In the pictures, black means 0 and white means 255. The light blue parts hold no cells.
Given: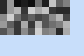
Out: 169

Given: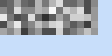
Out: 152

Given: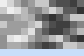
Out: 171

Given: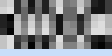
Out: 33

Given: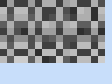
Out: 204

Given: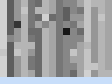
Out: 181

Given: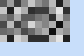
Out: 32

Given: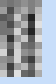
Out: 171

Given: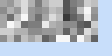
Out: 98
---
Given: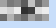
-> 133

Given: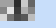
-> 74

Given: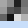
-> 221

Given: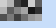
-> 64

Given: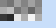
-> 232

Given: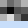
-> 120
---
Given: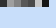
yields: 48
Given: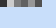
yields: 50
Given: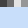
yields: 65
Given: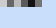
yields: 204
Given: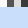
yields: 249
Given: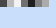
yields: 71
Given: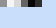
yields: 145
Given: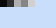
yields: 9
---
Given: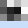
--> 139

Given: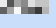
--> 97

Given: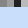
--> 133

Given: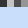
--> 51

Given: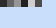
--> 44

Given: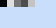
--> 6
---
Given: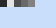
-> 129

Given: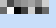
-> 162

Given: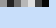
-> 223

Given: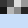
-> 21

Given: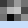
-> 126

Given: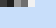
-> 241

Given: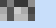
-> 142

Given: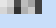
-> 161

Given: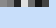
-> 107
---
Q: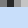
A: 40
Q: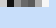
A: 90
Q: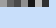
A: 22
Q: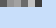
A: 107
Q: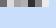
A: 49
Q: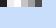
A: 196
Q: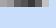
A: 57
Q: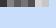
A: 80
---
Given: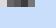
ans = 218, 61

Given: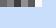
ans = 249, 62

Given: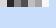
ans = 247, 40

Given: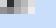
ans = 237, 48

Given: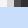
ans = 245, 49

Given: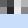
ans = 235, 38

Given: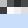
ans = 250, 45
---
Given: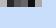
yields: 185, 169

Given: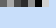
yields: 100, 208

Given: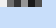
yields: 240, 80

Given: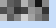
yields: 162, 94

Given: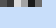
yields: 83, 109

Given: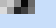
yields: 186, 118

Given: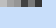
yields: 190, 54

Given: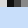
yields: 218, 137

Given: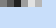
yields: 127, 182
